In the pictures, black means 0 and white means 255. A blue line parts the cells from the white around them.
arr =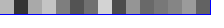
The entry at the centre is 211
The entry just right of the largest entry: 76
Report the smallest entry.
52
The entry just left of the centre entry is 112

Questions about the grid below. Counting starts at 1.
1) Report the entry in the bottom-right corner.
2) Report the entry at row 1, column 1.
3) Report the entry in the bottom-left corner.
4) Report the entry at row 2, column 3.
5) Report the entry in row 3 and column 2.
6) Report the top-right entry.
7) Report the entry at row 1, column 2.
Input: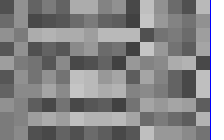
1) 115
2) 80
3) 123
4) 72
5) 123
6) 185
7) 145

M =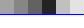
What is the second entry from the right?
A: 192
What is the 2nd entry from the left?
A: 134
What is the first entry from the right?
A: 227

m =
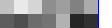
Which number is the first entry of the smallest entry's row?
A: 93
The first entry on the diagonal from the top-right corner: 171
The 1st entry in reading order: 193
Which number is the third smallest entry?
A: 79

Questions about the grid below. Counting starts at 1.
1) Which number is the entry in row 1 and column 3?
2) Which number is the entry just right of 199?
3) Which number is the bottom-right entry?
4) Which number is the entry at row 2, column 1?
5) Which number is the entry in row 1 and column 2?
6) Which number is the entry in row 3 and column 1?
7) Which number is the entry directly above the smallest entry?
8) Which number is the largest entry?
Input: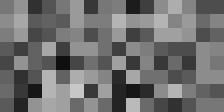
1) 49
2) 56
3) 119
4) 140
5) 147
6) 125
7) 63
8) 199

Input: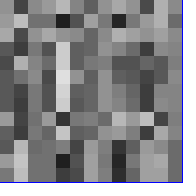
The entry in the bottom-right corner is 107
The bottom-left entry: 120
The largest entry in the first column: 168
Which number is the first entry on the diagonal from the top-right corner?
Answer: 138
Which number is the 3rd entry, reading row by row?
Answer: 138
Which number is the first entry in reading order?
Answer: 146
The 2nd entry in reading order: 68
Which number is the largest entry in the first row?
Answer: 183
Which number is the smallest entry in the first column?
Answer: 74
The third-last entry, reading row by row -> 160
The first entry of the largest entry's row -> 88
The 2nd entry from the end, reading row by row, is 160
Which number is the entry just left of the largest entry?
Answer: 74
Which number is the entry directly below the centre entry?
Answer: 101
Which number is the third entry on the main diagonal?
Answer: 146
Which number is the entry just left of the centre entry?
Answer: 95
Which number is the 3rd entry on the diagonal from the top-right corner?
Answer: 146
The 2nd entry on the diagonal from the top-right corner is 176

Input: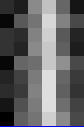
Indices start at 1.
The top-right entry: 21
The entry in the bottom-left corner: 0
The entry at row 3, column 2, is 44
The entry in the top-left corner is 44
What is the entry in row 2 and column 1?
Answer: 7
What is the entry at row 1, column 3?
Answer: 138
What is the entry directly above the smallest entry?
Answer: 21
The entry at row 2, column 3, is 116
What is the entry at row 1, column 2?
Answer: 29
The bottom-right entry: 73

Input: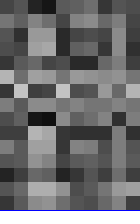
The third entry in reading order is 35
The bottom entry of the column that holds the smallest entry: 146
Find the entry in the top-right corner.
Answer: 77
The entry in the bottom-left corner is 54
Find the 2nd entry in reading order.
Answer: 84
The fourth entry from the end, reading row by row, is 77
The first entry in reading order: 69
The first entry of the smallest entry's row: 77
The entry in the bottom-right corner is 62
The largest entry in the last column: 180
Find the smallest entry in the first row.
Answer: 22
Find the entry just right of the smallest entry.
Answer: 139
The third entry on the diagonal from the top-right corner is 69
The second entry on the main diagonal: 96
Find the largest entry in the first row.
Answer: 110
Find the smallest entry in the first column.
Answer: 35
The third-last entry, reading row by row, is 104
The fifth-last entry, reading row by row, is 84

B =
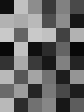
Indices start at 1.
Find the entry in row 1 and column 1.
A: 15
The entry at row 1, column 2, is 193
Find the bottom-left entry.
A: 185
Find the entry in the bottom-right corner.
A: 93
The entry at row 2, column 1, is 178
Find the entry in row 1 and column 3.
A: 141
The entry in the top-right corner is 73
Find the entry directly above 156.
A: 87

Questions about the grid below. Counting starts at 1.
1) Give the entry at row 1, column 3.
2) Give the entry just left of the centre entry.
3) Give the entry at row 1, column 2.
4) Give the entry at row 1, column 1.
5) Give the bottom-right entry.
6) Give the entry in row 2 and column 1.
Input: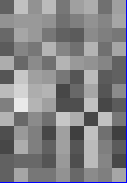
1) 146
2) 180
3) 193
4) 97
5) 166
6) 146

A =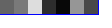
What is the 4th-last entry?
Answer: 45
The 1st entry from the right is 72
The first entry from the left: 100
